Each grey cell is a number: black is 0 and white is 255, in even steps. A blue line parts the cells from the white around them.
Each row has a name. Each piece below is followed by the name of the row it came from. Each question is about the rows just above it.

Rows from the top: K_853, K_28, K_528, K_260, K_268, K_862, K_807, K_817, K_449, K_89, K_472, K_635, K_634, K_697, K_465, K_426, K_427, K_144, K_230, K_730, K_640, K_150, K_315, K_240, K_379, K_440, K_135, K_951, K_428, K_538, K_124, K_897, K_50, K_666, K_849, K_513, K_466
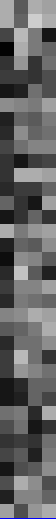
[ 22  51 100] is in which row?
K_426
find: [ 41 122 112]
K_150
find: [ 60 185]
K_440

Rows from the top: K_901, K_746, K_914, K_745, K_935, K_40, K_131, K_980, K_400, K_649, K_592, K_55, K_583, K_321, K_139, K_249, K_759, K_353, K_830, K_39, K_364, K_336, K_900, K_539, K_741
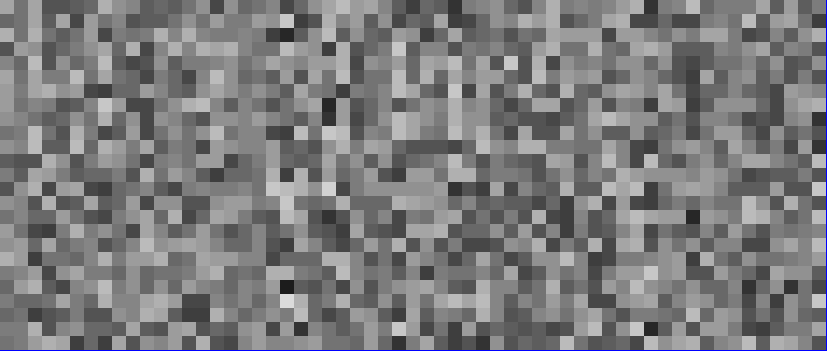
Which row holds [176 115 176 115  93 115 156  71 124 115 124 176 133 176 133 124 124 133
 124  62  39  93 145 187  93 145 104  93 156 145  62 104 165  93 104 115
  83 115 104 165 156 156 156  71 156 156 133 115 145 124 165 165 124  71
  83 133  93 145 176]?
K_914
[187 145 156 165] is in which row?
K_353
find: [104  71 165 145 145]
K_39

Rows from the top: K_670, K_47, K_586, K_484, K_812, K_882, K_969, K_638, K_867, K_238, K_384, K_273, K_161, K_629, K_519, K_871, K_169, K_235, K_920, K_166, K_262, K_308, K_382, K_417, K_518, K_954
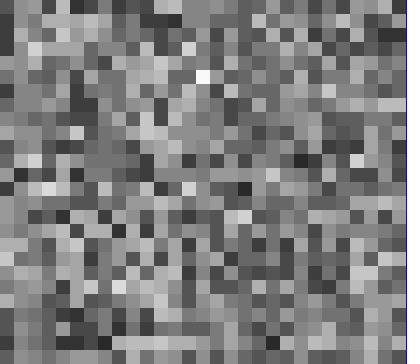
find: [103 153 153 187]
K_519
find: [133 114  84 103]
K_969
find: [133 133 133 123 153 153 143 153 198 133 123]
K_161
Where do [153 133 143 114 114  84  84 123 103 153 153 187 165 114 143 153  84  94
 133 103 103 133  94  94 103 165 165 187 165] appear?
K_519

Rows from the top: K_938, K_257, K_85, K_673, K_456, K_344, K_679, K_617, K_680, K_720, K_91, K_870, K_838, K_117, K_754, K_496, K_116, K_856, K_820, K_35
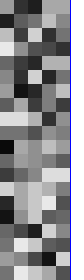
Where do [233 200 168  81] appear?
K_35
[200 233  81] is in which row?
K_754
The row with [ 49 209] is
K_344

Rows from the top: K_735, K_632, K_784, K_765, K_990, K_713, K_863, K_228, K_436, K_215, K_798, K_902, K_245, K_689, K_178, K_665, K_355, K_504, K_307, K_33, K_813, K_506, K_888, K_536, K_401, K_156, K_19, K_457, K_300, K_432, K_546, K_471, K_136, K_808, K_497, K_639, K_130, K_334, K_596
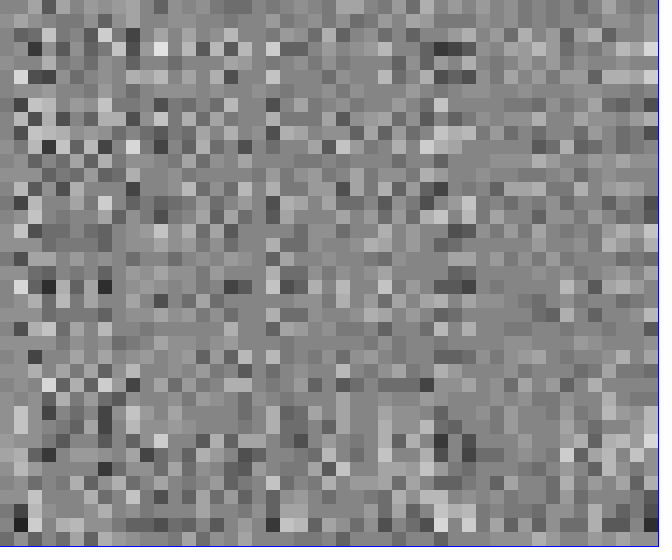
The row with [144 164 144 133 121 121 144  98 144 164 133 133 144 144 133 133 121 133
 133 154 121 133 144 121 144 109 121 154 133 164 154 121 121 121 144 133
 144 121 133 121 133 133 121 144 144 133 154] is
K_632
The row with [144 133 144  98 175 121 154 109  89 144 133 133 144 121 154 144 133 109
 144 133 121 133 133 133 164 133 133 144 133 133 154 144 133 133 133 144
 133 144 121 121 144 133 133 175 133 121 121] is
K_300
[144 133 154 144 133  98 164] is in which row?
K_307
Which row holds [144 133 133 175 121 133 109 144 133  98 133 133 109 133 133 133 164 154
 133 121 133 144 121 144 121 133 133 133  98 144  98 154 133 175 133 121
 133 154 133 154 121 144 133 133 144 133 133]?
K_990
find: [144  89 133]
K_436

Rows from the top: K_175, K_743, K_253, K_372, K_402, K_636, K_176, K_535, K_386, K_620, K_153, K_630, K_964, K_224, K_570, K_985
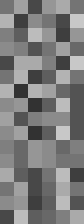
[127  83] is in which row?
K_372
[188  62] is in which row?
K_964
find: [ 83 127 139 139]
K_386

